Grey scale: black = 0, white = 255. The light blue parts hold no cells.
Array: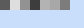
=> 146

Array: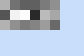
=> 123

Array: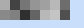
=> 47

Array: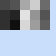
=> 215

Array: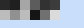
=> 188

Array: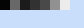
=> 27

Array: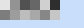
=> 189
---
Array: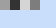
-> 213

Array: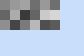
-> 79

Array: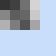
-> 83

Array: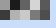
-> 122

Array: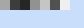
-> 81

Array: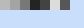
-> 220

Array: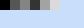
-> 163
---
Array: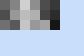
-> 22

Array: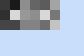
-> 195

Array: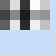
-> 192

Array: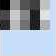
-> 174

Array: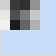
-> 176

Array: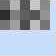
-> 117

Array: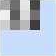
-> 61

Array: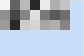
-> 132

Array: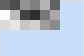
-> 138

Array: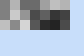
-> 75
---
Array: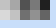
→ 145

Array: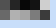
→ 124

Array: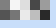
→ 190

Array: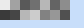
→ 151

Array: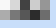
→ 44

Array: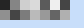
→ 101

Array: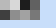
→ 162

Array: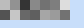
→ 155
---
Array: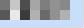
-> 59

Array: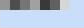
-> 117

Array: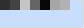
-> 197

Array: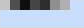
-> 15

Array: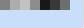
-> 194

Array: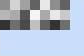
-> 74

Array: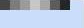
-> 155

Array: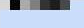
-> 171
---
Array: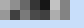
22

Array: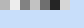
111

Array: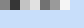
114

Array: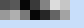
131

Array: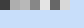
228

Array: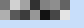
130

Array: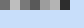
157

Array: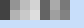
100
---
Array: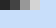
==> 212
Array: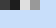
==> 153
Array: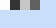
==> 96
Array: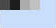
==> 193
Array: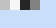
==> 129
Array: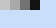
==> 18
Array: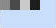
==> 29
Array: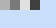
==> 63
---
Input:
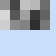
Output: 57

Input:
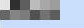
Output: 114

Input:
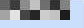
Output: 194

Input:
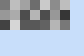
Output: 152

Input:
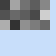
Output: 73

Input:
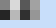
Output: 48
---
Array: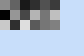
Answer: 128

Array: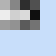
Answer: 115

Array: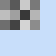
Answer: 140

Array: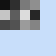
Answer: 132

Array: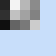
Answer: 204

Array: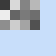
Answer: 81
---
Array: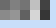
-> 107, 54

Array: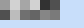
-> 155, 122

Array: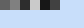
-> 97, 65

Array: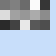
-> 118, 78

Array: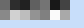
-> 106, 169

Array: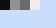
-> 13, 239
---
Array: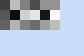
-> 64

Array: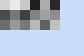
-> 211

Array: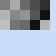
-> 126

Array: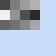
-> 71

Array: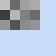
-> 194

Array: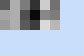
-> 90

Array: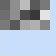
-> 101

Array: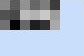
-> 136
